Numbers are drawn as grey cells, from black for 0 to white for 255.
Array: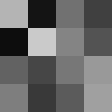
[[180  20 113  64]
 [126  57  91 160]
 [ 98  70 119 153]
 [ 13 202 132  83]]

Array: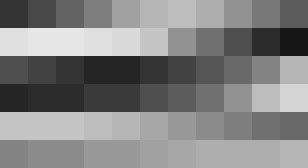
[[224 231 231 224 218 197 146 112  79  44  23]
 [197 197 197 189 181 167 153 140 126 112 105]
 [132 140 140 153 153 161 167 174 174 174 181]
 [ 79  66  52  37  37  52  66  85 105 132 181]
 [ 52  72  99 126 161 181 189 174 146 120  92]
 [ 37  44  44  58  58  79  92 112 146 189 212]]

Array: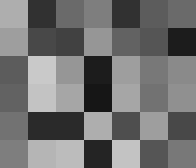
[[174  49 106 126  49  92 106]
 [158  72  65 150  98  85  28]
 [126 181 188  36 195  85 120]
 [114  42  42 174  78 158  72]
 [ 98 195 166  22 166 114 144]
 [ 92 201 150  28 158 120 138]]

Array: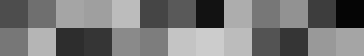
[[119 181  45  53 138 125 196 204 188  83  53 153 165]
 [ 77 111 165 159 188  69  89  18 173 119 146  61   5]]

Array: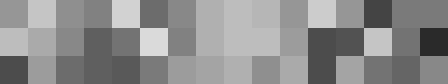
[[189 170 136  95 115 218 129 176 189 189 156  76  82 197 115  42]
 [150 197 143 129 210 108 136 176 189 182 150 204 150  68 122 122]
 [ 76 156 108  95  89 122 156 164 176 143 170  76 164 115 101 136]]

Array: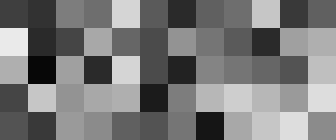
[[234  42  69 168 102  75 147 117  90  42 160 175]
 [175   7 160  42 213  75  34 132 117 102  83 191]
 [ 83  57 154 139  96  83 117  21 168 198 221 139]
 [ 69 198 147 168 175  27 125 183 206 183 154 221]
 [ 63  50 125 110 213  90  42  96 110 198  57  96]]
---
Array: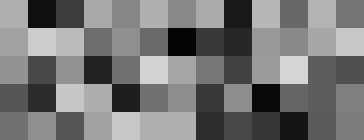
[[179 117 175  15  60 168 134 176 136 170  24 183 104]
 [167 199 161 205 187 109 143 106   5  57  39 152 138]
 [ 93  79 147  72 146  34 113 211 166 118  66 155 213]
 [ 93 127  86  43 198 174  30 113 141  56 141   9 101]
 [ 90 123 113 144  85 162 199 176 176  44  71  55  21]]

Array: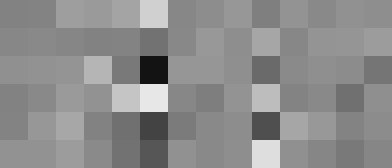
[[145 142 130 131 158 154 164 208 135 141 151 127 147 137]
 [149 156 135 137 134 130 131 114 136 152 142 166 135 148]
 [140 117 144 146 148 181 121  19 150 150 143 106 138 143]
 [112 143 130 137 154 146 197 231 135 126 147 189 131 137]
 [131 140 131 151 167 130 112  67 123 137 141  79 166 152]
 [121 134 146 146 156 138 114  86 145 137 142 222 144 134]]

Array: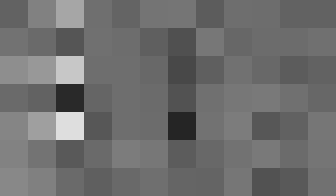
[[ 98  98  98 129 166 111 100 116 117  92 110 109]
 [108 112 114 106  85 112 109  95  80 119 103 108]
 [ 92  98 142 152 199 110 110 104  72  95 113 104]
 [112 103 106  98  41 101 110 107  82 112 119 121]
 [ 97 118 133 159 222  87 110 108  37 114 124  87]
 [107 117 130 115  89 106 124 119  92 104 114 121]
 [ 89 113 136 128 106  95 105 111 101 100 118  82]]

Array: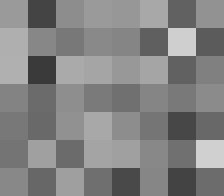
[[ 97 146 154  68 141 154 151 168]
 [207  91 175 135 120 137 133  95]
 [ 97 128 176  58 170 165 152 165]
 [121 139 131 107 142 122 112 133]
 [ 71 104 120 105 145 168 141 117]
 [112 208 116 160 107 164 160 136]
 [ 67 108 136 103 159 111  73 134]]

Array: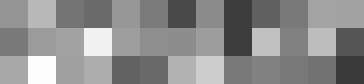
[[164 163 149 185 116 106 151 122  73 139  60  97 121]
 [188  85 121 155 162 241 158 143 141 157  61 193 129]
 [114  58 168 253 160 173  98 105 177 205 121 130 121]]

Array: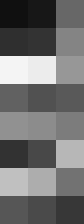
[[ 23 103  16]
 [ 51 132  47]
 [236 151 244]
 [ 81  89  97]
 [140 124 145]
 [ 72 183  50]
 [173 114 192]
 [ 74  55  86]]
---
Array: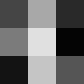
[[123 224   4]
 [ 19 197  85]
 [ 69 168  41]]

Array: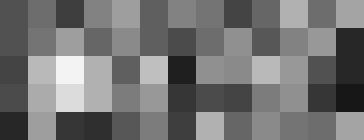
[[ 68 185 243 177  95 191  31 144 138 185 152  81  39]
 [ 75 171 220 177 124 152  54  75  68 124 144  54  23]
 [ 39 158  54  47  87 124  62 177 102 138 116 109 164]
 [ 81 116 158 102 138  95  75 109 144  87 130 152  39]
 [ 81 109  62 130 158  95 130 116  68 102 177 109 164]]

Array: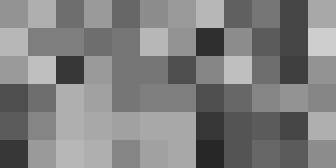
[[154 191  55 154 118 118  78 133 191 110  63 147]
 [147 175 110 154 103 141 154 183  97 118  70 168]
 [ 55 154 183 175 133 161 168  39  84 103  91 141]
 [ 91 133 175 168 161 168 168  55  84  91  70 175]
 [183 126 126 110 118 183 147  47 141  91  70 206]
 [ 78 110 175 161 118 126 126  78 103 133 147 133]]

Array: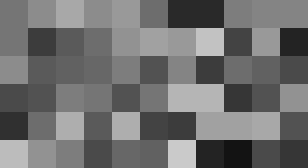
[[188 146 125  74 103  97 202  35  19  74  54]
 [117 140 168 140 153 109  41  41 125 132 132]
 [ 48 109 174  90 174  67  60 161 161 168  82]
 [140  90  97 103 125  82 132  60 109  97  74]
 [ 74  82 125 117  82 117 181 181  54  82 146]
 [117  60  90 109 146 161 153 194  67 153  35]]

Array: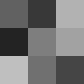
[[ 35 126 162]
 [191 112  69]
 [ 97  56 178]]

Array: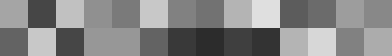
[[ 99 200  70 151 151  99  57  44  63  51 180 215 129 172]
 [165  70 193 144 122 200 129 114 180 223  92 107 157 136]]

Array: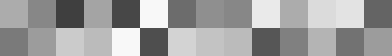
[[122 156 203 187 248  78 211 195 187  86 128 180 114 156]
 [172 135  63 164  71 248 108 143 135 234 172 219 227 100]]
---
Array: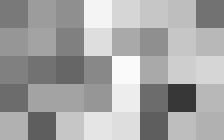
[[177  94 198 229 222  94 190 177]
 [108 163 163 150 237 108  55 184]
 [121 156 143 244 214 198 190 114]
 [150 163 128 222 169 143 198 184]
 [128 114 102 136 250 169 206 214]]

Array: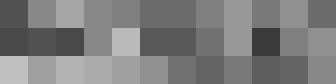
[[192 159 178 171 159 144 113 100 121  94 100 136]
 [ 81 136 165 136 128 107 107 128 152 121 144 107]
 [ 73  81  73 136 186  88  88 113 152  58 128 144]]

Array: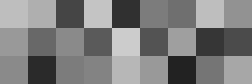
[[153 104 138  90 204  83 159  54  75]
 [138  42 124 131 183 153  34 117 167]
 [190 175  69 196  48 124 111 190 146]]

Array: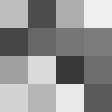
[[211 182 232  90]
 [189  76 174 239]
 [ 70 103 118 124]
 [160 217  56 110]]

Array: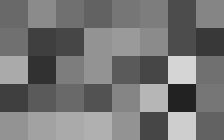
[[147 162 170 176 147  70 206  98]
 [170  49 125 147  90  70 213 112]
 [105 139 112  98 118 125  76 133]
 [ 63  90 105  82 133 182  34 118]
 [112  63  70 147 154 139  76  56]]

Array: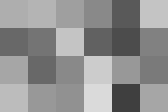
[[104 116 196  97  76 129]
 [174 180 159 137  89 196]
 [188 152 145 218  63 166]
 [166 104 137 204 152 122]]

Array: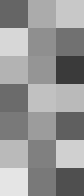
[[186 128 208]
 [101 171 200]
 [107 193 186]
 [215 143 113]
 [121 156  95]
 [229 121  79]
 [179 149  58]]
